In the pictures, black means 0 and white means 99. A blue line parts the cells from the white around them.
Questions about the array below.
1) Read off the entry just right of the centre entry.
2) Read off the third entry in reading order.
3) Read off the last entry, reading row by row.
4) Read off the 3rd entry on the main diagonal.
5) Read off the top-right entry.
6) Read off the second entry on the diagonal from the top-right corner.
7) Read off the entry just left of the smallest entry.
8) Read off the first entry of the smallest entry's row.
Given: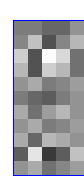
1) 48
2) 40
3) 61
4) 98
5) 57
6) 52
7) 89
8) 36
